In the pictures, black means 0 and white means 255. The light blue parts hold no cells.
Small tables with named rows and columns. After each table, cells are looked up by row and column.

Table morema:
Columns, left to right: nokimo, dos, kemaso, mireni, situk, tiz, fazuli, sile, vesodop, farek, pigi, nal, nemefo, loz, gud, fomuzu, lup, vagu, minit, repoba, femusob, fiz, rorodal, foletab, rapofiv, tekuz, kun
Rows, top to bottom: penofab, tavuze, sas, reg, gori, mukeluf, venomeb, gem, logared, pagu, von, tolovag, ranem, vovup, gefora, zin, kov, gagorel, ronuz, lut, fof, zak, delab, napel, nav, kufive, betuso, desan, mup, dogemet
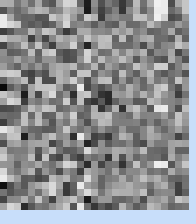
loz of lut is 65
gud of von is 148
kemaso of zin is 93
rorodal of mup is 149
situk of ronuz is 105
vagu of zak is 168
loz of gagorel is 138
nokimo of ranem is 10
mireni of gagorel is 191
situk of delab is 188
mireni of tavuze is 126
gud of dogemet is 93
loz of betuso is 139
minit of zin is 170
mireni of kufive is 89
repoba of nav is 136

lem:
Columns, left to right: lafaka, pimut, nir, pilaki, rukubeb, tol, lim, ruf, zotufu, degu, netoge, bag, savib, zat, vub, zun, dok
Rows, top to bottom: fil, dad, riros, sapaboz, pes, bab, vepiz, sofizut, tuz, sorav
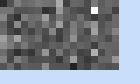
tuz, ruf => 78
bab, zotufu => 61
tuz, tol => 79
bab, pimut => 116
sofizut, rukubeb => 55
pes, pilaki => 88
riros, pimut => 76
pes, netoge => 126
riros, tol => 111
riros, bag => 112
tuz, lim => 83
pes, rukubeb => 68
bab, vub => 94
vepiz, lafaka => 142
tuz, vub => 101
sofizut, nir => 49
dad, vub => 97
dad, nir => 82
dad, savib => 74

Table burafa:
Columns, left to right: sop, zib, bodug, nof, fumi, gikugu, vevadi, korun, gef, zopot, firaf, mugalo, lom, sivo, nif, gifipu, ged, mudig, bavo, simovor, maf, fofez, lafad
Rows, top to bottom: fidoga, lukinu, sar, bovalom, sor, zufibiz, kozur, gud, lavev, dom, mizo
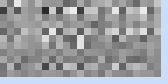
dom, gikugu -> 171
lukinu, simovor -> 183
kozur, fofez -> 162
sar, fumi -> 150
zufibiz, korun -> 139
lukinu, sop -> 62
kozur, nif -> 134
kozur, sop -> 168
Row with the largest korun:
sor

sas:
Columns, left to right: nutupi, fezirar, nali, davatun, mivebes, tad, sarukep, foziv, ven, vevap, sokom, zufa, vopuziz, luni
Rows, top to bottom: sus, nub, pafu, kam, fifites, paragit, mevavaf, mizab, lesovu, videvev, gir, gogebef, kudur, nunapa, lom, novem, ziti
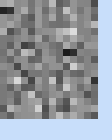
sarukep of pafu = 127
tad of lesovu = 107
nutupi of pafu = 149
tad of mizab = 95
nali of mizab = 108
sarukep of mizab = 145
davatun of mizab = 187

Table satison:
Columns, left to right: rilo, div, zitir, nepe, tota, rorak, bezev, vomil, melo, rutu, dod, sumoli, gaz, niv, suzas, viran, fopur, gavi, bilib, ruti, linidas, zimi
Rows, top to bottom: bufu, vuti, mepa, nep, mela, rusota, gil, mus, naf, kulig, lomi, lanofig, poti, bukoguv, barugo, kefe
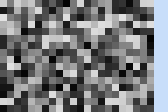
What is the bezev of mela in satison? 71
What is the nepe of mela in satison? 11
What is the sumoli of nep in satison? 217
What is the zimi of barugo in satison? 27
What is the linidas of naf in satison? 129
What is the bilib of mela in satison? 110
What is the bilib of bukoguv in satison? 174
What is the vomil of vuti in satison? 21
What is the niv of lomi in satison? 216
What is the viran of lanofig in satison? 181
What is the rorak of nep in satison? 20
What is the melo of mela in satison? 128
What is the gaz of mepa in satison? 83
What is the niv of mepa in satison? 126
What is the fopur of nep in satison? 170
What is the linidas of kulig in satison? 28
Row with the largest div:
kulig

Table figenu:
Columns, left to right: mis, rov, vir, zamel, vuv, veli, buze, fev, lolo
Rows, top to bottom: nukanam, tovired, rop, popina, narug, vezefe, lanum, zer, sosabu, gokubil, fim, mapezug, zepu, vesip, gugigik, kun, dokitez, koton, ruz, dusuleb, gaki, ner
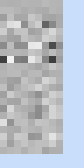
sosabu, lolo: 158
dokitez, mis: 176
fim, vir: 186
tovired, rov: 186
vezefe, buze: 207
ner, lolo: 175
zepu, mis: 191
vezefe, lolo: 180
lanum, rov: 188

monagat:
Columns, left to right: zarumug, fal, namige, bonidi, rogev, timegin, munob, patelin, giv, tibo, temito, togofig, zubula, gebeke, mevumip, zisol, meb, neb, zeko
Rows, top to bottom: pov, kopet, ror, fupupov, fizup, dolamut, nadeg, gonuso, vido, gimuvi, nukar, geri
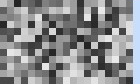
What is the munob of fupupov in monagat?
146
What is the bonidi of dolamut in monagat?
205
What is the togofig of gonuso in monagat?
153
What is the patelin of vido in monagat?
147
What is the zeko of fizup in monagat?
225
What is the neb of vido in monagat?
121
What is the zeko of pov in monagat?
117
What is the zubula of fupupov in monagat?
64
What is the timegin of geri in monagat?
182
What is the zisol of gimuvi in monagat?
62
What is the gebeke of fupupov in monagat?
41
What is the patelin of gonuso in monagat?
39
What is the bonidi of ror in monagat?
186
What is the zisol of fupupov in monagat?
120
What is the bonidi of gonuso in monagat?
149
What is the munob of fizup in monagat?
63
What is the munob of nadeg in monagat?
183
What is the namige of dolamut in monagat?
218

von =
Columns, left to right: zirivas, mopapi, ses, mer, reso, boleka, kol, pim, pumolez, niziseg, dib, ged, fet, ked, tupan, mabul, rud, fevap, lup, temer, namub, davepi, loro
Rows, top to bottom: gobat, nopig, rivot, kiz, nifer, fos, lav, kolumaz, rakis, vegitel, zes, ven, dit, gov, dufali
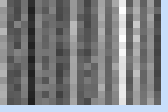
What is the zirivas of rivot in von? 157
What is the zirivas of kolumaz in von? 149
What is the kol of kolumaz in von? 117
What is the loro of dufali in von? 102
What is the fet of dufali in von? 74
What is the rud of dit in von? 145
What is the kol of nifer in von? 106
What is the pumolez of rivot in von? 72
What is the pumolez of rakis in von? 91
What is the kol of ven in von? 85
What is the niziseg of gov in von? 94
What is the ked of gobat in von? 107
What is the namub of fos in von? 97
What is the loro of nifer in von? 83
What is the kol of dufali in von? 122
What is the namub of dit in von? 111
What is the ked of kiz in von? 102
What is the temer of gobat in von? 162

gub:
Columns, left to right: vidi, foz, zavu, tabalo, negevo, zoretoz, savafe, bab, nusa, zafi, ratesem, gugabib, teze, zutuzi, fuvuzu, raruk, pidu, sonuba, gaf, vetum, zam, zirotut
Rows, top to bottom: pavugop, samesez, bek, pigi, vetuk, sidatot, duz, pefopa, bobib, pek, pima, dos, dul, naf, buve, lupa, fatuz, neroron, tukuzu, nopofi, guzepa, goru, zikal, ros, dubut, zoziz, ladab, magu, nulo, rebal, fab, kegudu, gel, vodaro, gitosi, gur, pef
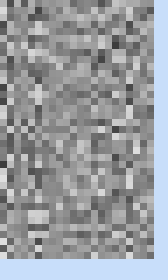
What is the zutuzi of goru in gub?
110
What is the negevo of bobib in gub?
189
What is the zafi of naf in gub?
137
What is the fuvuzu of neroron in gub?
87
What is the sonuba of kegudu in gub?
166
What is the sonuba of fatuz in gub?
153
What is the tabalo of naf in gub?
136
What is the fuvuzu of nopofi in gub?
104
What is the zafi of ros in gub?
120
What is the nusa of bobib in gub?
170
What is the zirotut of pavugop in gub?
146
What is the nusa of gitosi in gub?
146
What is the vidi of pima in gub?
176

